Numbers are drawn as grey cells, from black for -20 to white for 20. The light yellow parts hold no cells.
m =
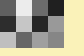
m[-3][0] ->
-5
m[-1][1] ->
-4
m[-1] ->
[10, -4, 5, 1]

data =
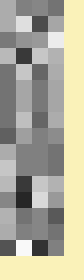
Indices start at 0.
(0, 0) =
7
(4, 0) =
-2
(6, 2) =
-1
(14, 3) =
-2
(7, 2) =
-4
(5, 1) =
6
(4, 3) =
7
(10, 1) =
0
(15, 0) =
-7
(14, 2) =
1
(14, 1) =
0
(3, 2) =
11
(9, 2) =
0
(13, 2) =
1
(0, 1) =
0
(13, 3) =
-6
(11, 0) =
9
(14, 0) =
7
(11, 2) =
11

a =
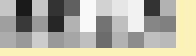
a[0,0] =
11
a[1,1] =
-11
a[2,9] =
10
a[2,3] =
4
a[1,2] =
4
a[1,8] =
18
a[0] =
[11, -16, 11, -12, -5, 19, 13, 16, 18, -12, 8]
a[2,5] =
10
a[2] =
[7, 4, 12, 4, 6, 10, -3, 8, 2, 10, 9]

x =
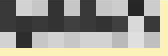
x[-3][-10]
-11
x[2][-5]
13
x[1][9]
-11
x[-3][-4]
11
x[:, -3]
[12, -10, 9]
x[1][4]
-10
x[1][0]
-11
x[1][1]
-12
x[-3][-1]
12

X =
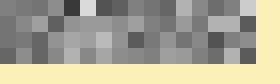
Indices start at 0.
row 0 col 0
0
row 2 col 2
-4
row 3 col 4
8
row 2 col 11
-2
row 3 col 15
-6
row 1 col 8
5
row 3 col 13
-3
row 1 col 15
-6
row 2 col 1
-1
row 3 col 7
2
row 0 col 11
8
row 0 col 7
-5
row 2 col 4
6
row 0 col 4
-11
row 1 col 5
4
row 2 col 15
2
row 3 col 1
2
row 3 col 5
1
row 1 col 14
8

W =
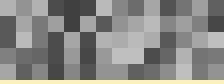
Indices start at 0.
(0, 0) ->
8
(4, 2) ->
1
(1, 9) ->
9
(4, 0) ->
6
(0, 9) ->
6
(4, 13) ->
3
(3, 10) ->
-4
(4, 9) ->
-3
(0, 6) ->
9
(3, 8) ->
10
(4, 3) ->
-9
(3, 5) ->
-9
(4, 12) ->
-1
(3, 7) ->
10
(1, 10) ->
1
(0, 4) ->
-10
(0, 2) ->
8
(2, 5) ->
-8
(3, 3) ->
-8
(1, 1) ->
6
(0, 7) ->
1
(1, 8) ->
6

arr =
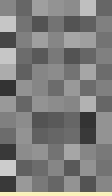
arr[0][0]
1
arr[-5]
[0, 2, -7, -6, -4, -12, 3]
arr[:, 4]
[2, -7, 6, -7, -2, 4, 1, -4, -3, 6, -6, 3]
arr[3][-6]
-3
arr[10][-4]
1
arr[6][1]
-4
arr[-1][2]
-1
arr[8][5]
-11
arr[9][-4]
-2
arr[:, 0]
[1, 11, -9, 11, 7, -12, 4, 0, -3, -11, 12, -11]
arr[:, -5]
[5, -7, 5, -6, 1, 1, 3, -7, -5, 3, -3, -1]
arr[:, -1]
[-4, 0, -2, 0, -3, 0, -4, 3, 3, -1, -2, 1]
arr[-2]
[12, -5, -3, 1, -6, 3, -2]
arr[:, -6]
[-4, -2, 0, -3, -5, 3, -4, 2, 3, 2, -5, 4]
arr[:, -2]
[10, -5, 5, -4, 6, -3, 8, -12, -11, 1, 3, -7]
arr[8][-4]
-4
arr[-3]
[-11, 2, 3, -2, 6, 1, -1]
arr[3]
[11, -3, -6, -1, -7, -4, 0]
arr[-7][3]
-3

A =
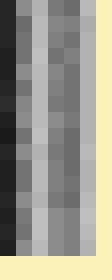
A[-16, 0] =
-14
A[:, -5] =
[2, -3, -2, -2, 2, -2, 1, 2, -2, 2, -2, -2, 2, -1, -2, 2]
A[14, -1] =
9
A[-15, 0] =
-14
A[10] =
[-15, -2, 9, 0, -3, 8]
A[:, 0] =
[-14, -14, -14, -15, -15, -14, -13, -15, -16, -14, -15, -15, -14, -15, -14, -15]
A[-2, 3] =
2
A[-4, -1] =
9
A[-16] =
[-14, 2, 8, -1, -3, 9]
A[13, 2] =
10
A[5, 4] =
-2
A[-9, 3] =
2
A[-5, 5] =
8
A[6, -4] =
9
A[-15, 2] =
9
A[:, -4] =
[8, 9, 9, 10, 9, 9, 9, 9, 10, 8, 9, 9, 8, 10, 10, 9]
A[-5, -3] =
0
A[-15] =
[-14, -3, 9, 1, 0, 7]
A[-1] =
[-15, 2, 9, 2, 0, 8]
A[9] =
[-14, 2, 8, -1, -3, 9]
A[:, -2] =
[-3, 0, -2, 0, -2, -2, -2, -1, -3, -3, -3, -2, -3, 0, 0, 0]
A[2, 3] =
0
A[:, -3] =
[-1, 1, 0, -2, 1, 0, -1, 2, 0, -1, 0, 0, -1, 2, 2, 2]
